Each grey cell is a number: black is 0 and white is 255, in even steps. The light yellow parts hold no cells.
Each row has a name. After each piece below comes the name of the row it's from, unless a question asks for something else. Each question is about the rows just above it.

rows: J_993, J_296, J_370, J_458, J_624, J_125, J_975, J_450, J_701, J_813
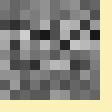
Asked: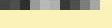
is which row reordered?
J_975
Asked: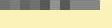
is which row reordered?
J_125
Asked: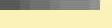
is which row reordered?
J_125
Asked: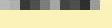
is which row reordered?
J_975
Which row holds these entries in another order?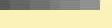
J_993
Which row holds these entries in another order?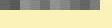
J_993

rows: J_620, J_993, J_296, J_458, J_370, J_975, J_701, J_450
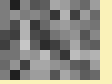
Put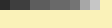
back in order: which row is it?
J_370
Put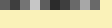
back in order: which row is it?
J_370
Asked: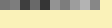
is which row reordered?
J_993
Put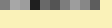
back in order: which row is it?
J_620
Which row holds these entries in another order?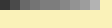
J_296

